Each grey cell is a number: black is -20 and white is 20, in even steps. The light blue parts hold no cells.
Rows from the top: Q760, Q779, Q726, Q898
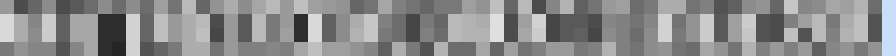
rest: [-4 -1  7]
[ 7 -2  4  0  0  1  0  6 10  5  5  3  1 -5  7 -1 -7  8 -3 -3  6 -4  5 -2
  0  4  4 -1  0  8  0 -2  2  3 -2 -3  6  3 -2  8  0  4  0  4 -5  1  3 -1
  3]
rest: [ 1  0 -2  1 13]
[-2  3 12 -6  5 12 -7 -8  0  5  9 -1  7 10 -7]
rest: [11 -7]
[-8 10 -7  9  0  8 10 -7]
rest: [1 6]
[-13 -14  13  -7  -4  -1   7   7  -2   4   0   0   1   0   6  10   5   5
   3   1  -5   7  -1  -7   8  -3  -3   6  -4   5  -2   0   4   4  -1   0
   8   0  -2   2   3  -2  -3   6   3  -2   8   0   4   0   4  -5   1   3
  -1   3]
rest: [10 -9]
[  4  -6   9  -1   5 -13  14  -5   2   8  11  -1  -3  -9   0  -3   9   8
   8  15  -8   6  12  -9  -6  -5  -9   2   0  -3   2  13  -1   3  12  -6
   5  11  -7  -8  10  -7   9   0   8  10  -7]
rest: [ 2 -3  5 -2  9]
[-4  3  7  2  6  9  4 10  5  4  3 -4 -2  6  0 -2 -4 -1 -1  5  3 10 -4  9
 -8  1  8 -5 -2  4  5 -3 -1  7  7 -2  0 -7 -5  2  3 -4 11  1  2  6  5  8
 -3]

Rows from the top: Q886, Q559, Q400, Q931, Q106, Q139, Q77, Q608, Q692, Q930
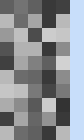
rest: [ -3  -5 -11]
[9]
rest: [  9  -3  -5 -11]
[9]

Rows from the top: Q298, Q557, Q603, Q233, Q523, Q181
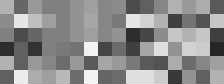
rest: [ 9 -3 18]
[ -4  -3  15  15  12 -11   3  -5   8]
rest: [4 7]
[-6]
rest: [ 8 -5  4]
[ 1 -3  4 -6  6  4 -1 -6 -7  7 -3  1  5]
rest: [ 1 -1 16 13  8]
[-10  -2  -7  11]
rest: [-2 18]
[ -9  -3 -10   6  15   3  13  12 -14]
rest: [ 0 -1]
[ -2  18  -9  -3 -10   6  15   3  13  12 -14]
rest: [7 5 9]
[ -3  18  -4  -3  15  15  12 -11   3  -5   8]

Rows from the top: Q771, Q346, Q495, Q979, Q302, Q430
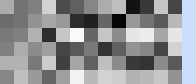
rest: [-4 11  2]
[16 17  6 16]
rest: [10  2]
[-11 -12   2  -6]
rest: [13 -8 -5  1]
[  7  10 -17 -11  11  -9]
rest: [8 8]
[ -1  12 -10   6  -5  10   2 -11 -12   2  -6]
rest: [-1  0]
[  8 -13  11  19  -4  11   2  16  17   6  16]

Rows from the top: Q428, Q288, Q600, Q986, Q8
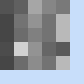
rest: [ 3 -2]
[9]
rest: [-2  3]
[-2  9]
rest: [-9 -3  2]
[-2  9]
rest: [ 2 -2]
[9]

